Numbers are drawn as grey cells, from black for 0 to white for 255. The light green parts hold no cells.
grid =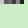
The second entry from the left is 92
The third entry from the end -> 62
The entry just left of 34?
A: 132

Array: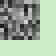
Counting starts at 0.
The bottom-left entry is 143
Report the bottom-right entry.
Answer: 143
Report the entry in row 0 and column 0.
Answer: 40
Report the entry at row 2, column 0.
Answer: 169
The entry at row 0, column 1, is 127
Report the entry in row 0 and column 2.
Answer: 40
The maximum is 212
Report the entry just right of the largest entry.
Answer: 68
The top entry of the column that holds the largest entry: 181
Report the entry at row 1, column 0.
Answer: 84
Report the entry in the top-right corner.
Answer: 169
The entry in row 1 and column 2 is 52

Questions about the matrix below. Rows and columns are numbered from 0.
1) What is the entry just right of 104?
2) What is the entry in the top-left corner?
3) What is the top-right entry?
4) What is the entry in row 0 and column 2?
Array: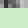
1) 148
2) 132
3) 178
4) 92

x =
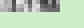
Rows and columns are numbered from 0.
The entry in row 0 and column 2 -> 180
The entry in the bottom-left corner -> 180
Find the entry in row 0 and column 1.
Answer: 164
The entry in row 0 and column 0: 208
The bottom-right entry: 107
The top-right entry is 164
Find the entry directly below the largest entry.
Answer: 194
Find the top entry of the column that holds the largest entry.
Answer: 233
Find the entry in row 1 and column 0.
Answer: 194

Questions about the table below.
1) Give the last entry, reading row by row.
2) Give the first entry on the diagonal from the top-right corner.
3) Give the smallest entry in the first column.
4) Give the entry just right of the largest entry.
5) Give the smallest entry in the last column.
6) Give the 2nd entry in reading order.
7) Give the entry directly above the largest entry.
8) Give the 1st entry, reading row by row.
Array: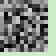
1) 198
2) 171
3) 17
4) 31
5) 2
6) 186
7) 31
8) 73

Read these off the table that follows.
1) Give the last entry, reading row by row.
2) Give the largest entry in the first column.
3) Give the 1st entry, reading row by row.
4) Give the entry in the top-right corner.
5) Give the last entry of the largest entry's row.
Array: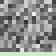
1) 194
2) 207
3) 82
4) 66
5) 110

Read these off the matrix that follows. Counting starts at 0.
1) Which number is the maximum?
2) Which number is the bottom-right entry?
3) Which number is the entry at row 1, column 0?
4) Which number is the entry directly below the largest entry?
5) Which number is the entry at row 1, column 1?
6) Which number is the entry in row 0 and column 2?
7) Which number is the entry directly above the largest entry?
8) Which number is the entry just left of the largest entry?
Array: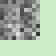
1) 226
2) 211
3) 129
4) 184
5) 129
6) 143
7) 184
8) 158

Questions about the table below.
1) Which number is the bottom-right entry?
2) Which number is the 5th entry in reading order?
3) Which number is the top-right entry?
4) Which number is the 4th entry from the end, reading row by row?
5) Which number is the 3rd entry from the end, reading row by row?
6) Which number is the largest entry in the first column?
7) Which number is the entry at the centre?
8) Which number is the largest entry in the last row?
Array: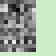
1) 49
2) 64
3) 135
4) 162
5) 94
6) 204
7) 192
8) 192

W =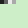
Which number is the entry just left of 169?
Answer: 234
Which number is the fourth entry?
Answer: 169
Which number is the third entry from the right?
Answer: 99
